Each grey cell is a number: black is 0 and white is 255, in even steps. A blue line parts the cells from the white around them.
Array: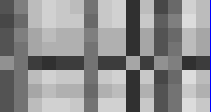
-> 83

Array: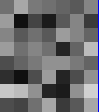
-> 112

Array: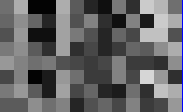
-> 111

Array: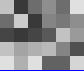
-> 194

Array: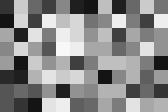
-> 52
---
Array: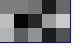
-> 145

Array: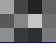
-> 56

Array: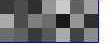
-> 170

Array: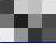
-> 148

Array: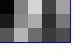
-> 109

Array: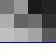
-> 183

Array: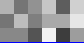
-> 241
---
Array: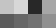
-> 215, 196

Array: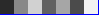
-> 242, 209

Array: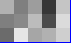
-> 230, 219

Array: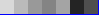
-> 217, 186

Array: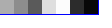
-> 252, 222

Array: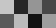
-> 198, 187

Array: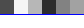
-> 245, 183
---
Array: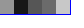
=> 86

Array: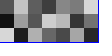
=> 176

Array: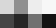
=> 112

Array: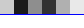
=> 142

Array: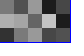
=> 153

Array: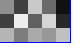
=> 170
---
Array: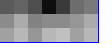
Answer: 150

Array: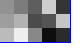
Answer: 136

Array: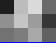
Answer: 168

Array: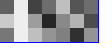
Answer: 191

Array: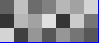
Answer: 150

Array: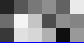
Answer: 215

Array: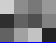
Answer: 195
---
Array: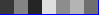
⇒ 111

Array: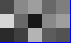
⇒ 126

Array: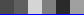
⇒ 160

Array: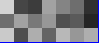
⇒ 48

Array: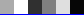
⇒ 6

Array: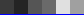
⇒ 160

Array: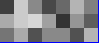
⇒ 128

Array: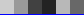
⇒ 104

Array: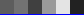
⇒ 34

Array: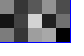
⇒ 76
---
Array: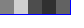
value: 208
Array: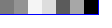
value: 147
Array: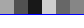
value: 81
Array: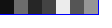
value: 108
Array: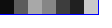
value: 92
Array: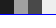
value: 161
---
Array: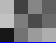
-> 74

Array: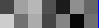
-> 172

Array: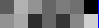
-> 44

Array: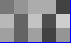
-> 195

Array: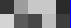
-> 71

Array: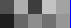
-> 142

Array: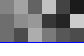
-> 152
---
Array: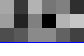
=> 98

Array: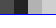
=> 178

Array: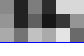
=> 228

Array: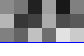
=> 226

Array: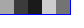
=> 205

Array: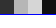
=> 214

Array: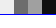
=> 160

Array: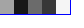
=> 55

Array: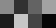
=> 68
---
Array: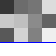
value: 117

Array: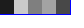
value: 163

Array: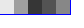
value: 83

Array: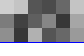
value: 104

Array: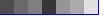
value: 170

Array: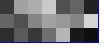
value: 101
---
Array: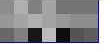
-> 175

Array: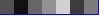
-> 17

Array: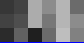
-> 66

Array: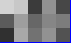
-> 200

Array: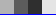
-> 92

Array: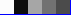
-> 13

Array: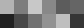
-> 125

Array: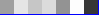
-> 229

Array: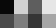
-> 209
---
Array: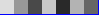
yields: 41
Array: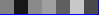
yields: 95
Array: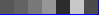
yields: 44
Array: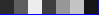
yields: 152
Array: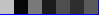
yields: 78
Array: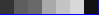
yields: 196
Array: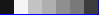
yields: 143
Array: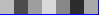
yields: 136
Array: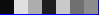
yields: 201
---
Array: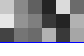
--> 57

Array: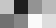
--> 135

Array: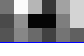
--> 5

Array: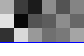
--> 93

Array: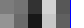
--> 23

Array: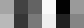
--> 238

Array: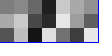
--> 231

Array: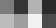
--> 157
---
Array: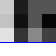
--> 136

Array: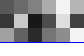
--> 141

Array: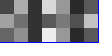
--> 41

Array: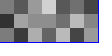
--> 69

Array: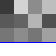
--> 118

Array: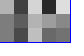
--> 105

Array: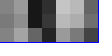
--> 122

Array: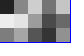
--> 52

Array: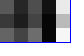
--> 6

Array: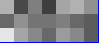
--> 136
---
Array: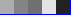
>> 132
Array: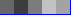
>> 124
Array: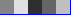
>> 132
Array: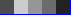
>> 108
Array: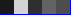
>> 77
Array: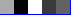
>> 98
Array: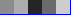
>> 140
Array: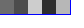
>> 108
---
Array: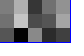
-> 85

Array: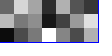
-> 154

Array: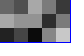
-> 46

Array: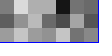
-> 165

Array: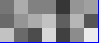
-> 182

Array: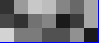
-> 59
